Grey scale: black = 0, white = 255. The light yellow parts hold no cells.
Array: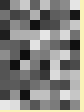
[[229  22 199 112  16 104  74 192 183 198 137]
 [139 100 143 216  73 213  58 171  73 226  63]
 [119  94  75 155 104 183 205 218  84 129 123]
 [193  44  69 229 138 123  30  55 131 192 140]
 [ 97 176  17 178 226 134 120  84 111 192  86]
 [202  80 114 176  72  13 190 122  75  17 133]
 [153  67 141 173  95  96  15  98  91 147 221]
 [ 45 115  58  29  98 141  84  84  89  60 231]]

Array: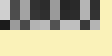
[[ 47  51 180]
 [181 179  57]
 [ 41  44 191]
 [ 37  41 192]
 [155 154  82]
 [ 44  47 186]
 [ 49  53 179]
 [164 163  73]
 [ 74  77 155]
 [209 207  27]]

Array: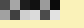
[[ 11 226]
 [155  75]
 [ 17 219]
 [ 29 207]
 [166  64]
 [ 74 161]]

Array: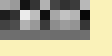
[[184   7  54 111]
 [ 59 181 148 109]
 [ 49 194 156 109]
 [ 68 167 141 109]
 [178  15  58 111]
 [ 52 190 153 109]
 [ 19 235 178 109]
 [154  49  77 110]
 [168  29  66 111]]

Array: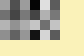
[[ 92 120 195  91]
 [223 177 112 213]
 [  5  68 197  19]
 [156 121 173 150]
 [ 80  69 146  98]
 [161 113 180 143]]

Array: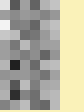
[[195 151 192 183 161 149 189 161 172 185 185]
 [179 133 175 154 159 101 181 117 168 177 104]
 [ 99 146 102 118 139 142 106 136 126 111 114]
 [160 153 131 110 185 126 154 152 187 132 188]
 [ 88 139 128 187 120 143  32 151  86  46 159]
 [227 157 243 199 159 158 181 147 167 177 130]]

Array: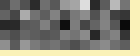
[[116  54  10  52  94]
 [185  64  87 130 111]
 [ 92 129 131 112 139]
 [ 41  81 100  39 125]
 [221 141  69 139 102]
 [165 121 125 116  79]
 [154  75  14 126  97]
 [ 88 130  83  90 115]
 [111  94 128  85 107]
 [ 43 114  93  93 122]
 [ 81 171  89 102 151]
 [110  70  41  78  90]
 [ 72  99  39  94 143]]

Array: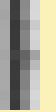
[[215 216 202 212 209 162 185 206 209 214 211]
 [138 141 123 133 131 100 109 130 130 138 134]
 [ 61  62  56  57  57  66  58  59  57  61  58]
 [168 164 168 169 169 165 168 168 169 166 169]]
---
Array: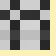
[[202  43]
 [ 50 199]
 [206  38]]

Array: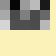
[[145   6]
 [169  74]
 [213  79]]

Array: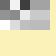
[[107 242]
 [147 139]
 [254 220]]

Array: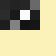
[[ 40  35]
 [ 44  25]
 [ 29 130]]

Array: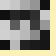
[[210 199]
 [ 15  37]
 [206  90]]

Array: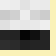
[[238 236]
 [202 208]
 [224 234]]

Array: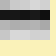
[[182 202]
 [ 21  23]
 [181 174]]
